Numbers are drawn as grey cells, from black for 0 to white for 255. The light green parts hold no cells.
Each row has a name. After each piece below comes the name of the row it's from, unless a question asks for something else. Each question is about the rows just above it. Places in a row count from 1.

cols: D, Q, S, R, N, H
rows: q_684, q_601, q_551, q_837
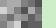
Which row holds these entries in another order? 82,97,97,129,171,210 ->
q_837
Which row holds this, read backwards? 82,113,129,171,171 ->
q_684
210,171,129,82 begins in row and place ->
q_601, 1
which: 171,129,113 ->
q_684
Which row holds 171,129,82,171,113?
q_601
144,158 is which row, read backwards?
q_551
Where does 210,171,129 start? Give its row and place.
q_601, 1

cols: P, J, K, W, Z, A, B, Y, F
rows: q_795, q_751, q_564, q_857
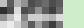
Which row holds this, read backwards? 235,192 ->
q_564
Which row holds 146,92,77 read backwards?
q_751

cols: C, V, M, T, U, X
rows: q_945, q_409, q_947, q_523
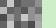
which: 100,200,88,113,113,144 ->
q_945
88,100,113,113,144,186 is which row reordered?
q_409
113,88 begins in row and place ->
q_409, 3
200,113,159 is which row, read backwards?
q_947
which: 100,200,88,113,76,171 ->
q_523
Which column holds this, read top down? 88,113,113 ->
M
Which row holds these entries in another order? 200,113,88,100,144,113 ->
q_945

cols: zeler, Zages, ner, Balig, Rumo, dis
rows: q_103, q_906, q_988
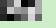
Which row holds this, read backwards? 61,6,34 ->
q_988
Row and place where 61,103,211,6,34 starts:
q_103, 1

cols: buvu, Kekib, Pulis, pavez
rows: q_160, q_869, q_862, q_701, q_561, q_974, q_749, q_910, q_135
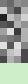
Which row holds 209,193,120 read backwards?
q_910
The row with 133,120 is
q_974
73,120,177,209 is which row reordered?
q_869
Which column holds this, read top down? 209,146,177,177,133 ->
pavez
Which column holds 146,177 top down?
pavez
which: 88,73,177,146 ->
q_701

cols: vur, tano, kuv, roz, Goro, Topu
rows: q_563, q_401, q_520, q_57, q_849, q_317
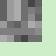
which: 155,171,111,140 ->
q_520
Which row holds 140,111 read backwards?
q_520
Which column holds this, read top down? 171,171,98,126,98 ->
kuv
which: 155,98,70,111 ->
q_317
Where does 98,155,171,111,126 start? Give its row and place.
q_401, 1
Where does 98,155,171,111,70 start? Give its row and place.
q_563, 1
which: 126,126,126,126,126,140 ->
q_849

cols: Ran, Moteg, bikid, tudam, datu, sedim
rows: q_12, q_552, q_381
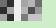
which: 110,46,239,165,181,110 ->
q_12
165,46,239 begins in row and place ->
q_381, 1
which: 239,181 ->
q_552
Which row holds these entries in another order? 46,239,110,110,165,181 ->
q_12
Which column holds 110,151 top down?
sedim
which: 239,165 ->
q_12
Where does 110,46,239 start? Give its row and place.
q_12, 1

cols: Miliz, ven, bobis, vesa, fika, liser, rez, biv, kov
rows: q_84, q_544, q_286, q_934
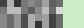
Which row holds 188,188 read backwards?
q_544
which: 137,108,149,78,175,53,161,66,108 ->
q_934
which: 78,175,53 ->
q_934
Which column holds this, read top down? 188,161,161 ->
rez

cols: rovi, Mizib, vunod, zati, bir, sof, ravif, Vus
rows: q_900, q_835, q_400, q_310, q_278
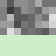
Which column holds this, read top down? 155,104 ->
sof
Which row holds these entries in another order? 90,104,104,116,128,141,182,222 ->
q_278
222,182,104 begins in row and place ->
q_278, 2

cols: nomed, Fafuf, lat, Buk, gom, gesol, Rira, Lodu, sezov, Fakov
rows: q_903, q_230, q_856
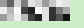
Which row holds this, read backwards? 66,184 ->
q_856
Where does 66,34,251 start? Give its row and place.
q_230, 4
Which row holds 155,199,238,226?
q_903
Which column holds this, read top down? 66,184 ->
Buk
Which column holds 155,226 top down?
Rira
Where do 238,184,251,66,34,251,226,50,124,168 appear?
q_230
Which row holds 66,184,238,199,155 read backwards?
q_856

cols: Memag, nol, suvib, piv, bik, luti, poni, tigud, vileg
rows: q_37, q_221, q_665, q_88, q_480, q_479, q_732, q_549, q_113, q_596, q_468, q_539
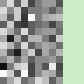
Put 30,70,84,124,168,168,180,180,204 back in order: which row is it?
q_479
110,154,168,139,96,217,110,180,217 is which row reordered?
q_732
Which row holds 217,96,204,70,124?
q_37

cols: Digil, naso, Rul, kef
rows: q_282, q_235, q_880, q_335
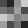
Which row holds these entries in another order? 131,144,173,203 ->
q_880
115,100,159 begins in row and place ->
q_235, 1
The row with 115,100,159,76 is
q_235
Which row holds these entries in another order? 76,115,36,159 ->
q_335
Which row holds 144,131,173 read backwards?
q_880
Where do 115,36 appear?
q_335
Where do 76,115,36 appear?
q_335

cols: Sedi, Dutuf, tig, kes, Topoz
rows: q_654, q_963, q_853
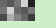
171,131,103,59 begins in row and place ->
q_853, 2
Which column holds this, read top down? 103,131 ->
tig
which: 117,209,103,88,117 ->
q_963
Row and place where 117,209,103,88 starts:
q_963, 1
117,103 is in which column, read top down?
tig

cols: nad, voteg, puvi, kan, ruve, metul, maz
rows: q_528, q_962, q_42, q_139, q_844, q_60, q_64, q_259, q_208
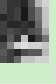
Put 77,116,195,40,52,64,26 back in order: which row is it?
q_42
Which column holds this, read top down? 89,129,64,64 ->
voteg
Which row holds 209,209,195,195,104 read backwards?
q_208
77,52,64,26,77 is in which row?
q_962

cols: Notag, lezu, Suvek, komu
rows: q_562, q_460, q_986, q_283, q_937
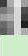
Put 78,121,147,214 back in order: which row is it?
q_460
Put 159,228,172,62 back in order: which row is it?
q_562
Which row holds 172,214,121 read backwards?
q_937
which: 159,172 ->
q_986
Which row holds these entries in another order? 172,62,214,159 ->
q_986
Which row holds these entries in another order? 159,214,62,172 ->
q_986

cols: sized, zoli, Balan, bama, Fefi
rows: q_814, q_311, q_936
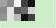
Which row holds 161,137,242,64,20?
q_814
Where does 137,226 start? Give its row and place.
q_311, 1
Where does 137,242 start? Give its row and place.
q_814, 2
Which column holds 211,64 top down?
Fefi
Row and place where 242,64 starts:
q_814, 3
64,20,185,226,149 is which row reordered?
q_936
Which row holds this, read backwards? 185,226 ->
q_936

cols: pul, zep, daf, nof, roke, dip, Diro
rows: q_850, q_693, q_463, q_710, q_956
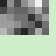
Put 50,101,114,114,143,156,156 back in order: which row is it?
q_710
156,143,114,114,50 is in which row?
q_463
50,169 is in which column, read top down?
dip
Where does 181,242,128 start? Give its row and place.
q_850, 5
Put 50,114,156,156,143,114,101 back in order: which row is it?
q_710
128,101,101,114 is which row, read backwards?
q_693

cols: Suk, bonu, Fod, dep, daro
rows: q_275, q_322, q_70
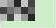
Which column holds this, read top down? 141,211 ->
Fod
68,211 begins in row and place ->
q_70, 2
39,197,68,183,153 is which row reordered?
q_275
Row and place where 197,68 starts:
q_275, 4

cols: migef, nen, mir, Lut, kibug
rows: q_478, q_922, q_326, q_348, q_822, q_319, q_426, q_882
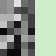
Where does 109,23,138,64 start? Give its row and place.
q_348, 2
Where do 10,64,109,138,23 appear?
q_822
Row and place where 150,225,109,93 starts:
q_478, 2
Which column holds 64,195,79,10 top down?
nen
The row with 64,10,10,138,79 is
q_882
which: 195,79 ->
q_426
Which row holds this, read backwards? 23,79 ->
q_426

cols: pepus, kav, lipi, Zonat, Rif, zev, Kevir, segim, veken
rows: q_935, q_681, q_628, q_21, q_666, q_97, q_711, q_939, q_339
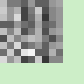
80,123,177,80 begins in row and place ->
q_666, 4
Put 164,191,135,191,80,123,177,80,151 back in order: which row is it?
q_666
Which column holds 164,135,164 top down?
veken
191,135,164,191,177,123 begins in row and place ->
q_97, 2
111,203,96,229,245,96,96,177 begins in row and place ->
q_939, 1
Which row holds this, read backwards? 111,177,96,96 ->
q_939

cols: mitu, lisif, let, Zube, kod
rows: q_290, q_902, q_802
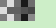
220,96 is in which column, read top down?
lisif
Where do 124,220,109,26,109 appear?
q_290
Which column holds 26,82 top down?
Zube
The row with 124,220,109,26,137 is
q_802
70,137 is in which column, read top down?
kod
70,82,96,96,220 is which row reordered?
q_902

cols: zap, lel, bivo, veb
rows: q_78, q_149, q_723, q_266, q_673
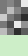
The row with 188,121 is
q_673
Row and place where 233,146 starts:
q_266, 3
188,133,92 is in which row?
q_149
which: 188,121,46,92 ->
q_673
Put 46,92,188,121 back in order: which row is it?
q_673

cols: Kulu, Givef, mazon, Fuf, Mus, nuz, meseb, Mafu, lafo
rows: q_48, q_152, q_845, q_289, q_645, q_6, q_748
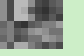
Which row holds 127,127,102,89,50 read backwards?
q_289
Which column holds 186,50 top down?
Fuf
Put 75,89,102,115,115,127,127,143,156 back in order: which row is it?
q_6
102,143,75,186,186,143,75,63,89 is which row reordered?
q_48
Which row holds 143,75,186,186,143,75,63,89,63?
q_845

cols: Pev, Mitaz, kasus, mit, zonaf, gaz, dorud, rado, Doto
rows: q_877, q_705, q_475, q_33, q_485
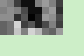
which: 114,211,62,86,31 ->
q_33
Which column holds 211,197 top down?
kasus
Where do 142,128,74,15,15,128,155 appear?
q_705

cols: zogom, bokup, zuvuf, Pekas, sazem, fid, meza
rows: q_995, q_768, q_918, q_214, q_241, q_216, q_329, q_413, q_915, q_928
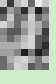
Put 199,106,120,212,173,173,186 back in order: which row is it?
q_915
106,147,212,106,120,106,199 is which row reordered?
q_918
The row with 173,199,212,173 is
q_915
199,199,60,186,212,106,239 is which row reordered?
q_995

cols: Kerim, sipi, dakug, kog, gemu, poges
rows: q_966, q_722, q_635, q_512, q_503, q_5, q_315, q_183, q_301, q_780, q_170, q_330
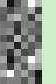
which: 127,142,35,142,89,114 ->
q_315
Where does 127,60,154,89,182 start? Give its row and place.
q_780, 1
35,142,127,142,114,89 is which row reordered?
q_315
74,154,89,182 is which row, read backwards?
q_5
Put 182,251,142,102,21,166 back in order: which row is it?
q_301
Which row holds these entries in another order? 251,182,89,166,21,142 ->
q_966
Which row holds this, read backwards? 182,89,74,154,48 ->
q_183

